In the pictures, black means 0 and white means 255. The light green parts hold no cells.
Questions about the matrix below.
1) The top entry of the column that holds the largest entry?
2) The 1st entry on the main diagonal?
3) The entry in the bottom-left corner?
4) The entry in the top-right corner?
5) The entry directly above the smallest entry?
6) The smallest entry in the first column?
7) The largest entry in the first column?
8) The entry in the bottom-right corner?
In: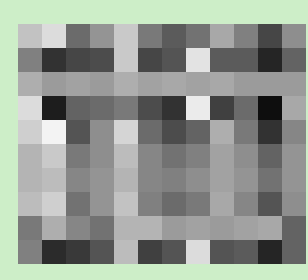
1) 220
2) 194
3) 128
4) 142
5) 155
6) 121
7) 220
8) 99

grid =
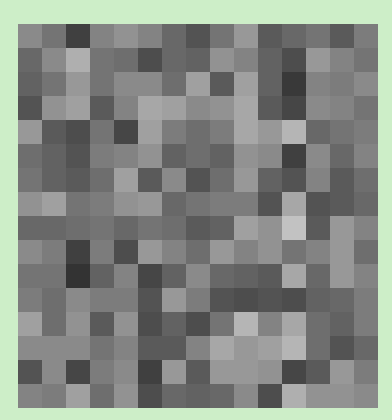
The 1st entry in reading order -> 138
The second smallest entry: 57
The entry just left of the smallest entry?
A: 116
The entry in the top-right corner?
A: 124
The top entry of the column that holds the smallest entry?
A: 64
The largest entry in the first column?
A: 160
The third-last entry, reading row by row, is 146
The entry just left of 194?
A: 146
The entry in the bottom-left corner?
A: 131
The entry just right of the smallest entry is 98
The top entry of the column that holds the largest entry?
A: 104
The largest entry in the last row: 175
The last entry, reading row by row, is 138
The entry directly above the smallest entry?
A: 64
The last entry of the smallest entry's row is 131
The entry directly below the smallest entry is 138
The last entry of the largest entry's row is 131
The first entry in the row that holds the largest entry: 104
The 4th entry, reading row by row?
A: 131
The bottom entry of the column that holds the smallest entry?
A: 160
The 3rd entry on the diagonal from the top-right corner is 131
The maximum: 194
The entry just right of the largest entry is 90
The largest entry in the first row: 152

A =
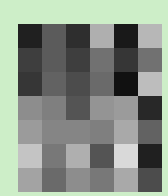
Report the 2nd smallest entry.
25
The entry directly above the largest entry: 169
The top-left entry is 32
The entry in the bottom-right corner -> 76
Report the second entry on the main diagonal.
91
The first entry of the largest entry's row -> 196
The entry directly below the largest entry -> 169
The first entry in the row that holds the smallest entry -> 54
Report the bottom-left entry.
163
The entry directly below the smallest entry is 155
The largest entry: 217
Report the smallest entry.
17
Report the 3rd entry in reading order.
46

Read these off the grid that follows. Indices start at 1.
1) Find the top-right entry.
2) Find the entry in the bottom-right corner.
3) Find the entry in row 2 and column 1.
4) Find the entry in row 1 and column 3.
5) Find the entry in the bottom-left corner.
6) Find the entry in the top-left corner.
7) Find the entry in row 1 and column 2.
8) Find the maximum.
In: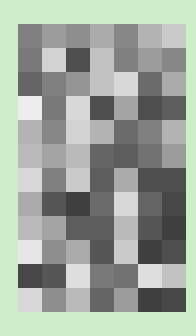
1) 202
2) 71
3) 121
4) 142
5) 216
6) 128
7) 156
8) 237

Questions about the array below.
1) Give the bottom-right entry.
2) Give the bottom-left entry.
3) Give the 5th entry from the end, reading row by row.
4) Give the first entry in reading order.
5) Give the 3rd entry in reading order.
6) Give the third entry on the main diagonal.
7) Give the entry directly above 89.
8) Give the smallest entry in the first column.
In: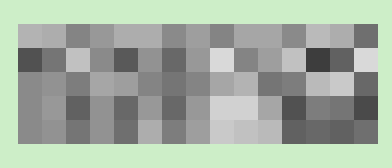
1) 111
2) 138
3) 186
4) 179
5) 132
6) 125
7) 173
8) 81
